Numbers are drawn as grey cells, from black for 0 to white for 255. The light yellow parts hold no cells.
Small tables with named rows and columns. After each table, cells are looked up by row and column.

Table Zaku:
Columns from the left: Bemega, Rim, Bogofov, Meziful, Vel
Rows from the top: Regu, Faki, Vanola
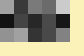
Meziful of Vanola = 73
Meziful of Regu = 107
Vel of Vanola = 130
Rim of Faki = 68
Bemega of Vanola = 146
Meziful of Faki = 74
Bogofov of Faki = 39
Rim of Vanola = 161
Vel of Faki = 23

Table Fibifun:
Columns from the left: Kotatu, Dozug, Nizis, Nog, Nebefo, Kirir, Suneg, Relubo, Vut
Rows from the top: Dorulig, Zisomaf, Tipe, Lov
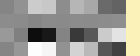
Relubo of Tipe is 203
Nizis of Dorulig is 204
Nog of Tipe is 24
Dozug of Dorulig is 146
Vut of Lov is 64
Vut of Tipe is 227
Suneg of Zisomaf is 139
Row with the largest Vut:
Tipe

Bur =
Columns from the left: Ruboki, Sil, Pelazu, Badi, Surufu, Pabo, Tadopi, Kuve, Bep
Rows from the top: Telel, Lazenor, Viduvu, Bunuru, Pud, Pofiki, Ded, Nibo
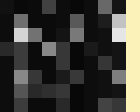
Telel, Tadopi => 13
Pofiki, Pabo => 56
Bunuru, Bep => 20
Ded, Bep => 20
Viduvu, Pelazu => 114
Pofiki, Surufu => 27
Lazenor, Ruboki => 13
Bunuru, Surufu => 55
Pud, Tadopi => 13
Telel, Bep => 20
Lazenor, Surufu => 13
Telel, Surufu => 13
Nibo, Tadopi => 13
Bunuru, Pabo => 8
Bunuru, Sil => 60

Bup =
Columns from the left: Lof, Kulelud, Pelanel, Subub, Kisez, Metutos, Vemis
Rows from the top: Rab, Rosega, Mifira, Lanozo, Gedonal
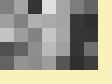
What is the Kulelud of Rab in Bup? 164
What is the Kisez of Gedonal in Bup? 86
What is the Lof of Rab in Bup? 127
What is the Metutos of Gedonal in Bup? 47
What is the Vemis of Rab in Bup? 100
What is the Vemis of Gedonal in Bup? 62
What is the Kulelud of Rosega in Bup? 130
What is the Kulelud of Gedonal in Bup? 147

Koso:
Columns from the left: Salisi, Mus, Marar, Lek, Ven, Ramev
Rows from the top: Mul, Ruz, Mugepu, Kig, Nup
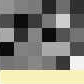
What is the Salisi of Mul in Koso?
146
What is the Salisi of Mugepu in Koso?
169
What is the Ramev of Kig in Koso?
75
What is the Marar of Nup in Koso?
135
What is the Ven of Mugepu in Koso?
83
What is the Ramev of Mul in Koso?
48
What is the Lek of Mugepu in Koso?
13
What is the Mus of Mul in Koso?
127
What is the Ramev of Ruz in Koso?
74
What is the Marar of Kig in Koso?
125
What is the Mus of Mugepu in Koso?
46
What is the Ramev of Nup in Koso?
242
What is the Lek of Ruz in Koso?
120
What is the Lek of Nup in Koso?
119
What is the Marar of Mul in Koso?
122
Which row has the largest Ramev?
Nup

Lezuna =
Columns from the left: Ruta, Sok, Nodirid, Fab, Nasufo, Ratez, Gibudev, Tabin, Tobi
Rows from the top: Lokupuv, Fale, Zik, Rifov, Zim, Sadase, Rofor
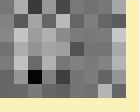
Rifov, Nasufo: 158
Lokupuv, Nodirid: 58
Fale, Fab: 101
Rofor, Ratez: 117
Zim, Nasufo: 118
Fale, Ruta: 130
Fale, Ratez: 101
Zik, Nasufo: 138
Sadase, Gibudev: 124
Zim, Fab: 177
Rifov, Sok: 172
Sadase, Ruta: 102
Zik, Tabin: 123
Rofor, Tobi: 102
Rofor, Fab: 103
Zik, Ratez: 123
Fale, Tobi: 92
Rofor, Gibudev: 113
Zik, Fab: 175
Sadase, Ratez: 117

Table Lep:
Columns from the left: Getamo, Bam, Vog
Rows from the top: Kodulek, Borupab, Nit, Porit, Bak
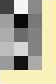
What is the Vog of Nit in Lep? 129
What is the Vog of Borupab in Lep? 121
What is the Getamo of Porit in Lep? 189
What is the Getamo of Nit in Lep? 173
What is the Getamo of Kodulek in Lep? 64
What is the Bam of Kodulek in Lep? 245
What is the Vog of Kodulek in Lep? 138
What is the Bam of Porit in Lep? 215
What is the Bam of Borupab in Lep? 9
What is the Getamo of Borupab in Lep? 159

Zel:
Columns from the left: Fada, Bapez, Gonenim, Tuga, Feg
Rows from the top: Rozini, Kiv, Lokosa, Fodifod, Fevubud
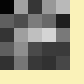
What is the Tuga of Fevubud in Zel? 49
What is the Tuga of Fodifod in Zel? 59
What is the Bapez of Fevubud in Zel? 118
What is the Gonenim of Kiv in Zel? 124
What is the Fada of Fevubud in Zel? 49
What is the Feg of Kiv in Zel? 31

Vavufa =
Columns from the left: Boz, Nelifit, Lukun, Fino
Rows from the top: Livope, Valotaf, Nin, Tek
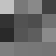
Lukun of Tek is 119
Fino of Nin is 139
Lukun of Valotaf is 77
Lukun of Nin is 94
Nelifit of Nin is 85
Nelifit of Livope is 121
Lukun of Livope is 137
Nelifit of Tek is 120
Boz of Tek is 127
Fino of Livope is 65
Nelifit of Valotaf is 82
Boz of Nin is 41
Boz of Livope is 194
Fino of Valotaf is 113
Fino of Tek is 117
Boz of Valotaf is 51

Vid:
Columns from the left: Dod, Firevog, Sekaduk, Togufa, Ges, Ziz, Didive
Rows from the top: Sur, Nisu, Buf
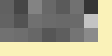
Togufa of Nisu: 107
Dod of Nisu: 99
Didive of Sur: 53
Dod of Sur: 97
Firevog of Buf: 110
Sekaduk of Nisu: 112
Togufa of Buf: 86

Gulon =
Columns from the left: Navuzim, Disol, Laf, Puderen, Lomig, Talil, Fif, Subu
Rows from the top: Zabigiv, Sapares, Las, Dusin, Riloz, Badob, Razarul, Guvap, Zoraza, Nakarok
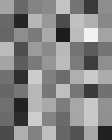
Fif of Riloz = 62
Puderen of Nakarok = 191
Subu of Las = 163
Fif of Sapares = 175
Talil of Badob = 175
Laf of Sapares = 182
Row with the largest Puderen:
Nakarok

